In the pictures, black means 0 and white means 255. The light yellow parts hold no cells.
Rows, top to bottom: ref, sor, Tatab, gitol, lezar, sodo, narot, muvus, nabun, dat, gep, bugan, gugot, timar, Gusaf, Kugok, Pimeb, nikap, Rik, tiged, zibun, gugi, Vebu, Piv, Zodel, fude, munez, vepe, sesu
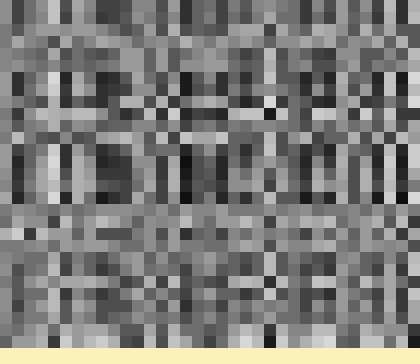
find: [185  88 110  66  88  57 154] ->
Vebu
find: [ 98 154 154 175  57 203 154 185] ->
sesu

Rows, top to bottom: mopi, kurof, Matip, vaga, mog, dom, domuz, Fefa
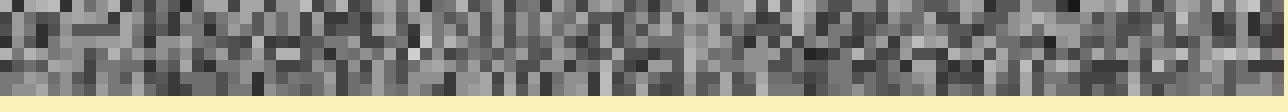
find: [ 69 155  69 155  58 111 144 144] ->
domuz
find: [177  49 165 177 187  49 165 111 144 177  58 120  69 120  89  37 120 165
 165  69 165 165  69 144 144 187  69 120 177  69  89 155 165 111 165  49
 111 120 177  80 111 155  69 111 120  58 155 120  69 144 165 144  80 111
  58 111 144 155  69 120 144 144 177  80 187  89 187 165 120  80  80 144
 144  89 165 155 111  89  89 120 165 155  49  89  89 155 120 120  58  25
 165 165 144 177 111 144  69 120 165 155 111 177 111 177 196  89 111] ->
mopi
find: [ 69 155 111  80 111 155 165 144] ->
dom
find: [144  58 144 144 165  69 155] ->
domuz
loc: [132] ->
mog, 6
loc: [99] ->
Matip, 34
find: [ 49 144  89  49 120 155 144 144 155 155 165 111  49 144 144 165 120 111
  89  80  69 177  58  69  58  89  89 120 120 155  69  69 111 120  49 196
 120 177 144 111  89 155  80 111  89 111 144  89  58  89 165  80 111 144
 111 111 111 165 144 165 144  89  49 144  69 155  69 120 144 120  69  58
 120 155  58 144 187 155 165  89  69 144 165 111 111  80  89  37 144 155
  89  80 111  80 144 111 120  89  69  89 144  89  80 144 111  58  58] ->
vaga

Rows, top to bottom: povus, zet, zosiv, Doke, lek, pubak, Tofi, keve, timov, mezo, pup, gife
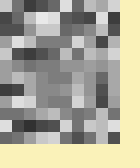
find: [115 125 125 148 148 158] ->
pubak
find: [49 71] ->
pup
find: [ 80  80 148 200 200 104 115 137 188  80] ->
zosiv
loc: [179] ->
Doke, 10
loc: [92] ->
zet, 6
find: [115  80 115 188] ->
gife

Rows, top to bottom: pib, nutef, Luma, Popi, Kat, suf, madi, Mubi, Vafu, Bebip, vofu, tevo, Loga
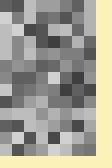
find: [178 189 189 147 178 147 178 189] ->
Bebip
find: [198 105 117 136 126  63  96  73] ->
Mubi
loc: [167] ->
vofu, 8
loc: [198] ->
Mubi, 1

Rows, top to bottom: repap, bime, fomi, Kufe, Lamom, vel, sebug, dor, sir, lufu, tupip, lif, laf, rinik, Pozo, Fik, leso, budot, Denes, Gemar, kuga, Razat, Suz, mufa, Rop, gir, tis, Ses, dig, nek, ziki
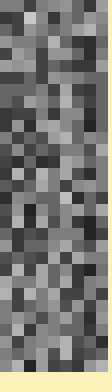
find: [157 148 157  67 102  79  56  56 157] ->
vel
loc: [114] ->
Suz, 9
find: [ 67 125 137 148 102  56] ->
repap
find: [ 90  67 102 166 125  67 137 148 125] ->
Fik
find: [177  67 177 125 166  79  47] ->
Pozo
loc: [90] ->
Fik, 1
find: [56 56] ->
vel

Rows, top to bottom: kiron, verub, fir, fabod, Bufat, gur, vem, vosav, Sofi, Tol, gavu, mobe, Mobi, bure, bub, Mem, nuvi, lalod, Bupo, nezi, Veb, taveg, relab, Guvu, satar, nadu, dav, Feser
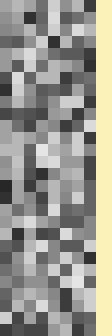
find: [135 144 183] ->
fir
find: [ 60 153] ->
nadu
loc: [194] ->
bure, 2
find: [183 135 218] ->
nadu
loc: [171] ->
bub, 6
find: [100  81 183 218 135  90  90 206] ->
Veb
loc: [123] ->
Sofi, 1

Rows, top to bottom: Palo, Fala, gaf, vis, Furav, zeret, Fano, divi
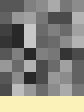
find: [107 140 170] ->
divi
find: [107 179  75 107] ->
zeret
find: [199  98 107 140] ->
vis
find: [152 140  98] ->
Fano

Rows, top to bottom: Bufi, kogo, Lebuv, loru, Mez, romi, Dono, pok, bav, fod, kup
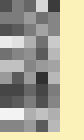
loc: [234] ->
loru, 1
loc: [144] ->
Mez, 3
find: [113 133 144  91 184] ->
Mez

